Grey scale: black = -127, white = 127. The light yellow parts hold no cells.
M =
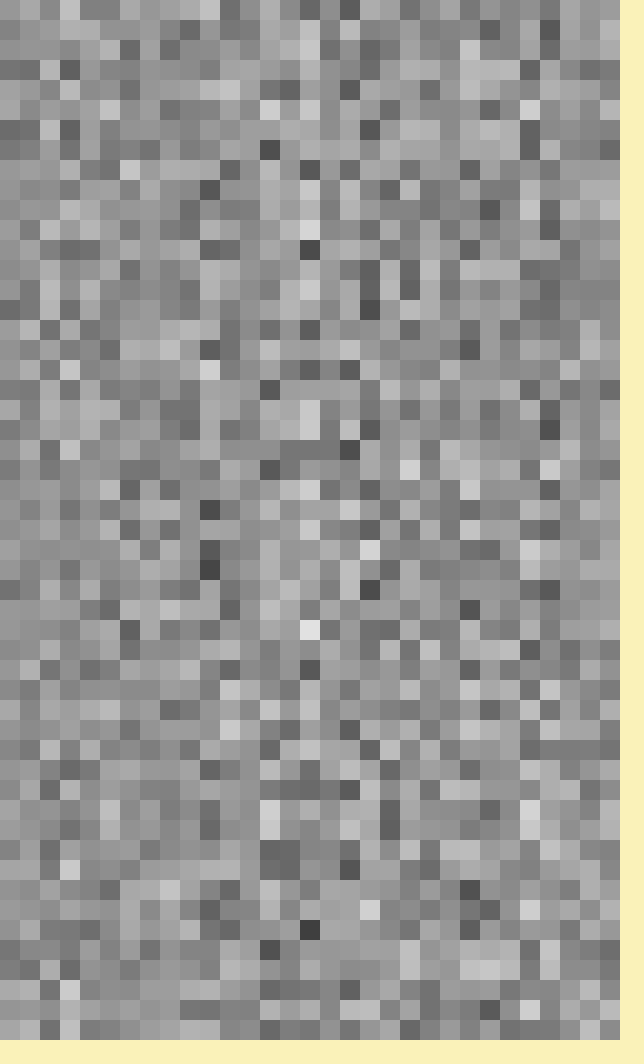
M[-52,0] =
23
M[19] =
[-2, -5, 43, -10, 40, -4, 4, -2, 19, -6, 36, 32, 25, -38, 30, 32, 32, 37, -4, 57, 22, 46, 8, 30, 29, 46, -22, 24, -10, 8, -19]
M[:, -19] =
[14, -3, 8, 38, 34, 11, 30, 30, 14, 20, -1, 8, 15, 20, 13, 18, 11, 25, 13, 25, 7, 0, 15, 29, 10, 23, 14, 10, 24, 9, 20, 13, 21, 10, 45, 9, 40, 19, 17, 20, 15, 18, 24, 27, 25, 5, 14, 31, 44, 19, 1, 12]
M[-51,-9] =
4
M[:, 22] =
[36, 4, 1, 17, 25, 10, 11, 19, 23, 3, 7, -9, 24, -3, -10, 11, 23, -1, 49, 8, -6, 4, 57, 47, -3, -4, -6, 18, 0, 4, 13, -1, 2, 24, 25, 1, 28, -3, 24, 60, 13, 19, 58, 27, 4, 15, 23, 33, 23, 28, 7, 26]
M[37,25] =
35
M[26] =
[15, 23, 37, 12, 25, 51, -18, 23, -14, 17, 37, 35, 14, 19, 30, 72, 7, -1, -30, 32, -11, 46, -6, 67, 32, 34, -9, -28, 10, 13, 25]
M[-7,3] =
36
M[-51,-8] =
9
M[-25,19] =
9
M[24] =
[14, 23, 28, 11, 29, 57, -25, 32, -17, 14, 18, 30, 10, 27, 56, 77, -12, 10, -28, 13, 8, 28, -3, 72, 18, 20, 20, -30, 22, 14, 36]
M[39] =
[10, 39, -19, 51, 13, 29, 18, 2, 1, 25, 38, 28, 20, -4, -17, -21, -8, -36, 62, 10, 45, -12, 60, 54, 23, 22, 8, 46, 53, -11, 12]
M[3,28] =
8
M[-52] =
[23, 40, 9, 63, 0, 0, 41, 23, 32, 43, 64, -16, 14, 47, 10, -24, 14, -35, 45, 32, -13, 14, 36, -7, 20, 5, 16, -7, 38, 21, 28]
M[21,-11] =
27
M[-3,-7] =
27
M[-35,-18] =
60
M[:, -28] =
[63, 48, 9, -31, 57, 19, -29, -12, 48, -4, 55, 27, -19, 10, 15, -15, 42, -2, 69, -10, 33, 30, 64, 11, 11, -10, 12, 18, -10, 7, 29, 2, 9, 16, 4, 30, 32, 1, -21, 51, 3, -13, 32, 73, 11, 36, -6, -4, -19, 75, 50, 63]
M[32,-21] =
43
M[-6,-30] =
42
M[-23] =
[-13, 2, 46, 7, 43, -1, 13, 26, -2, -13, 36, -10, 9, 36, 58, 33, -1, 60, -51, 20, 42, 32, 4, 23, 22, 20, -16, -38, 18, 13, 27]
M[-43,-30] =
9
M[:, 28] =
[38, 36, 29, 8, 38, 31, 15, 6, 28, 20, 46, 16, -11, -4, 5, 15, 0, 3, 54, -10, 24, 30, 55, 31, 22, 6, 10, 29, 23, 18, 13, 30, -15, -6, 24, 33, 38, -3, 1, 53, 20, 15, 44, 38, -1, 41, -6, 7, 12, 26, 44, 15]
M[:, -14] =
[-35, 58, 16, 6, -36, 43, 36, 43, -19, 58, 51, 15, 49, -4, 41, 43, 11, 63, -35, 37, 26, 61, -49, 5, 10, 71, -1, 21, 62, 60, 12, 26, 18, 29, -8, 28, -33, 35, 60, -36, 46, 63, -15, -42, 36, 36, 38, 25, 12, -30, 58, -10]
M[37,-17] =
46
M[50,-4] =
4
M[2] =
[17, 21, 20, 9, 32, 51, -21, 33, -17, 10, 12, 27, 8, 35, 48, 70, -15, 16, -25, -6, 34, 9, 1, 68, 8, 5, 35, -20, 29, 27, 43]
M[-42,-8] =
3
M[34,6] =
11
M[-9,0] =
37
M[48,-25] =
-4
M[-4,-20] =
54
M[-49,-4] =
38
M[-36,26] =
11
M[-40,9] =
45

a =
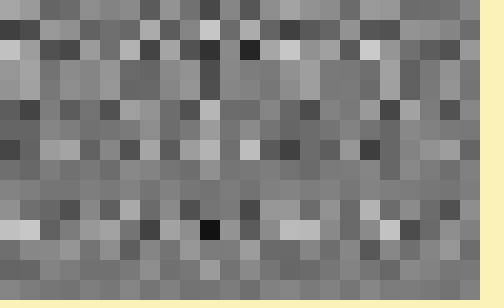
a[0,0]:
38
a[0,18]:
26
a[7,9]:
29
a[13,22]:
-8
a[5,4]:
-13
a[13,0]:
-26
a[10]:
[16, -16, -24, -47, 7, -32, 41, -20, 10, -47, -10, -5, -55, 22, 23, -19, 18, -22, 51, -19, 11, -19, -46, 14]
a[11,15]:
56
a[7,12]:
61
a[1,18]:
-41
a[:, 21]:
[-18, 15, -34, -7, -6, -4, 1, 18, -4, -8, -19, -22, 5, 2, -7]
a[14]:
[4, -4, -9, -12, -1, -8, 4, -10, 0, -13, -11, -3, -16, 1, 4, -5, 1, -9, 6, -4, -3, -7, -13, 0]
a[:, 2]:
[-26, 25, -46, -12, -7, -2, 5, 28, -3, -10, -24, -31, 8, 3, -9]
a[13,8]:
-15
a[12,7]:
4
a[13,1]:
-25
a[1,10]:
70
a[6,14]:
-25
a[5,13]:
4
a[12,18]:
-39
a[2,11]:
10
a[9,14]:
3
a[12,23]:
-18
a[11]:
[64, 71, -31, -3, 24, 34, -11, -61, 34, 14, -109, 19, -36, 11, 58, 56, 9, -22, 10, 66, -51, -22, 13, 0]
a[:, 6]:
[10, -23, 49, -22, -25, 31, -5, -46, 8, 2, 41, -11, -33, -6, 4]
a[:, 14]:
[35, -63, 70, 17, 12, -24, -25, -62, -13, 3, 23, 58, -22, -24, 4]
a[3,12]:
-2
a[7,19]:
-24
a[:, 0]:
[38, -63, 65, 22, 19, -34, -26, -57, -16, 3, 16, 64, -16, -26, 4]
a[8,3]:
-14
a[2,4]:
27
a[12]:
[-16, 7, 8, 21, -11, 13, -33, 4, -11, 22, -3, -4, 28, -21, -22, 5, -17, 6, -39, 7, -16, 5, 22, -18]

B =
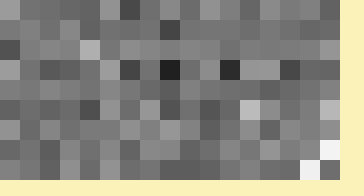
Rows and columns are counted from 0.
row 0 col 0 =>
27
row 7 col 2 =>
-34
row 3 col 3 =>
-31
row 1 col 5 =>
-14
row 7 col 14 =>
-2
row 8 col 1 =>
-9
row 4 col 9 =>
0
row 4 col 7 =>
-22
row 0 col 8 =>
8
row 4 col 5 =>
6
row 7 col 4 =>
-15
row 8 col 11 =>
-11
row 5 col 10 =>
-42
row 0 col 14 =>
-5
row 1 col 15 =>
-24
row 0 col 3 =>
-24
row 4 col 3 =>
-3
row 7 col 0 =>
-23
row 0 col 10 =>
17
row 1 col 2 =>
-15
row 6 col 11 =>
-14
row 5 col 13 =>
12
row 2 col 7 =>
5
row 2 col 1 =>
-2
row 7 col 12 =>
-8
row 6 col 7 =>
0
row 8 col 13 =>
-17
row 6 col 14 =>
7
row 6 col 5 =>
-5
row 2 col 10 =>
0
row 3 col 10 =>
12
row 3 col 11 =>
-83
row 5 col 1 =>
-18
